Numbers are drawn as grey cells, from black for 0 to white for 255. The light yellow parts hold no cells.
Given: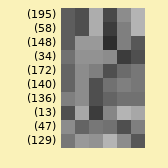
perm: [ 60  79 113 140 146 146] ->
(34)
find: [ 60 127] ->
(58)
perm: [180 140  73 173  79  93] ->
(195)
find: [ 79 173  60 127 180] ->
(58)
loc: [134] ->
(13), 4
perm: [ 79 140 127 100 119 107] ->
(172)

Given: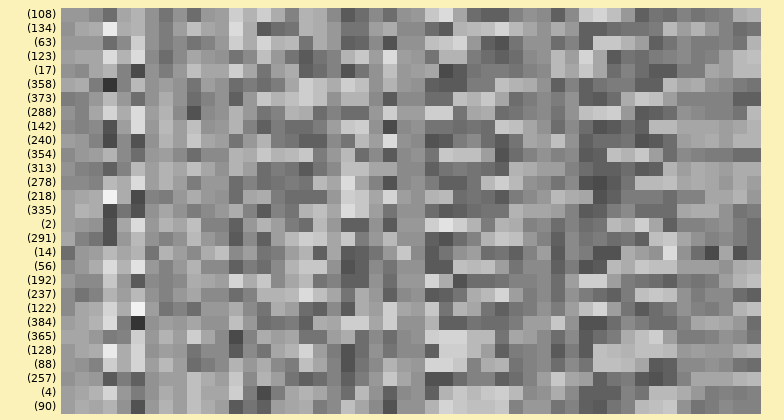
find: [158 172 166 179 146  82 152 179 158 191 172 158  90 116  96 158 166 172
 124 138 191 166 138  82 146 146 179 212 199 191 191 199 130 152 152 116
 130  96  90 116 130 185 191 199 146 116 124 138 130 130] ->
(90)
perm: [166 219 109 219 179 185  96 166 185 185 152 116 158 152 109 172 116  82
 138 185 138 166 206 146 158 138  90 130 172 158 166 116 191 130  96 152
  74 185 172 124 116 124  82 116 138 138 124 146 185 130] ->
(278)
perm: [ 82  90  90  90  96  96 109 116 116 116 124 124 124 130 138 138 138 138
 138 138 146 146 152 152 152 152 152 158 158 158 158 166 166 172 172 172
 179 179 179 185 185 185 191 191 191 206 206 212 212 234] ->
(128)
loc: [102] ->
(63), 22
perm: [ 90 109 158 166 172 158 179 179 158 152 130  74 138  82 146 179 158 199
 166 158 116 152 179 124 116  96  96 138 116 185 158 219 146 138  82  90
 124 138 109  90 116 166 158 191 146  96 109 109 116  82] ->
(240)
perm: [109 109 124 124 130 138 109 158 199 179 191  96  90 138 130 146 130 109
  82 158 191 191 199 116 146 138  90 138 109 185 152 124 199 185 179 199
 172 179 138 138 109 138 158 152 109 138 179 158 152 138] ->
(354)

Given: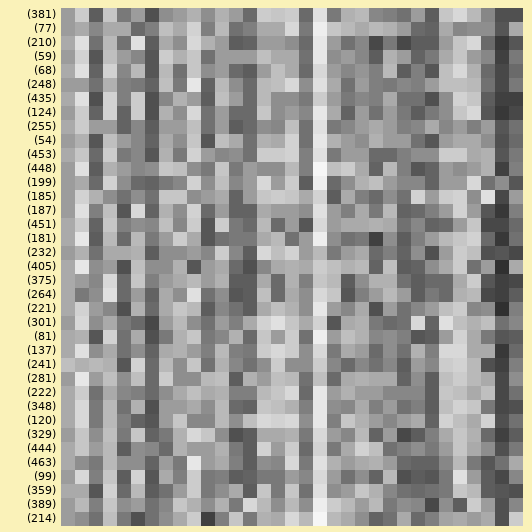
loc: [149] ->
(68), 22
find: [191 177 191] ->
(301)
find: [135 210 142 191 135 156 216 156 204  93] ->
(199)
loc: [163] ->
(214), 28
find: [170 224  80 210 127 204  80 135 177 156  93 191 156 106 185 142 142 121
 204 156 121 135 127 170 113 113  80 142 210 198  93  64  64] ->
(435)
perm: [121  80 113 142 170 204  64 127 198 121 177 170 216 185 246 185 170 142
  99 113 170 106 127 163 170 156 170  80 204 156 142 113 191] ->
(214)

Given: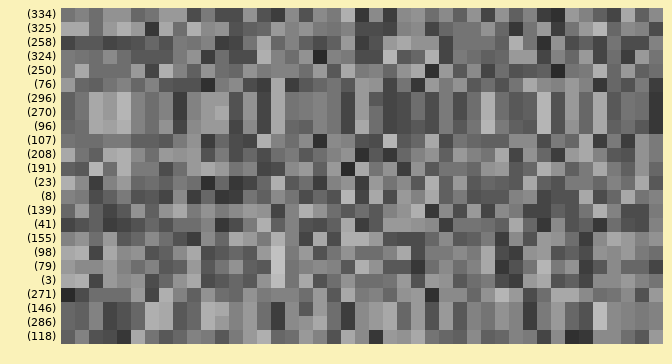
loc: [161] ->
(96), 4
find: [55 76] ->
(41)
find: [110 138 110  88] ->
(324)
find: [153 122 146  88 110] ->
(76)

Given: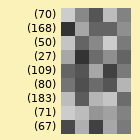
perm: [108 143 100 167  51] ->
(27)
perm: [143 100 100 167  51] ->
(168)
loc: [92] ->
(183), 2
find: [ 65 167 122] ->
(67)
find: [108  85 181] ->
(80)
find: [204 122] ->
(50)
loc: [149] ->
(71), 3

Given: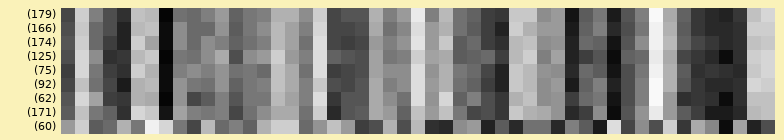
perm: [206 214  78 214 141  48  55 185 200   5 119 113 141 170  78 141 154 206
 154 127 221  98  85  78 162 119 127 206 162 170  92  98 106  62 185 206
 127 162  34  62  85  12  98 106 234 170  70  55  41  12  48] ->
(125)
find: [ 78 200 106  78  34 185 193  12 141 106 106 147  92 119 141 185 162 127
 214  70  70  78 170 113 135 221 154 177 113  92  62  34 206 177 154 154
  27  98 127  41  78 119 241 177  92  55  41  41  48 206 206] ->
(166)
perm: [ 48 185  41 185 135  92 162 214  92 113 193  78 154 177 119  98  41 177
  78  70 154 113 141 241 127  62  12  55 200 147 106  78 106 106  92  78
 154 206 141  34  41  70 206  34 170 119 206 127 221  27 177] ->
(166)

